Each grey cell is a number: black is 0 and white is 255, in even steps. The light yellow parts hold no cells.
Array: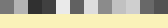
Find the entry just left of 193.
139
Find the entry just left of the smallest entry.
179

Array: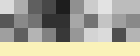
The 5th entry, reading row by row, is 29
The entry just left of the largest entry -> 204
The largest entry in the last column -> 188
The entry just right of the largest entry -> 188
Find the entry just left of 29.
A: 71
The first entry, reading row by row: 219
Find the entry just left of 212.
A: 151
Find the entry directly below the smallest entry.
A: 49
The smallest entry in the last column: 137

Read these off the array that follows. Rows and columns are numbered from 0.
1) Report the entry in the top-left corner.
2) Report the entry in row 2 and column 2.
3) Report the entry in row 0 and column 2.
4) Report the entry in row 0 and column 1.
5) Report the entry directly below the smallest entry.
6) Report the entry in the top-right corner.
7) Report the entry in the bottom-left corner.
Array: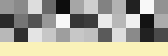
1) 152
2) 228
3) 221
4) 138
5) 248
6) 146
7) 184

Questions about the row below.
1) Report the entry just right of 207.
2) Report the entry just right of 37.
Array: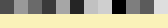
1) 0
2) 193

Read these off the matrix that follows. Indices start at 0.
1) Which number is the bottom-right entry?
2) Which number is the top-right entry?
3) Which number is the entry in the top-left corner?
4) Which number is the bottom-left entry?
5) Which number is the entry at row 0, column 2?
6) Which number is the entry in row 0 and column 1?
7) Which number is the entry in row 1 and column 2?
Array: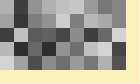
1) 83
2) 133
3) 177
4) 212
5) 147
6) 62
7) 126

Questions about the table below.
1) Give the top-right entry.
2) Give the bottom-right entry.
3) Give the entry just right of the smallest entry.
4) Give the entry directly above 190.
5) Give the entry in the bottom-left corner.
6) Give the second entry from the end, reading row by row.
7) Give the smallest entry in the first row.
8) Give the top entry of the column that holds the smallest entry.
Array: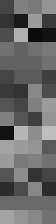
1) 148
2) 113
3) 18
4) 148
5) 163
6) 135
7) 69
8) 121
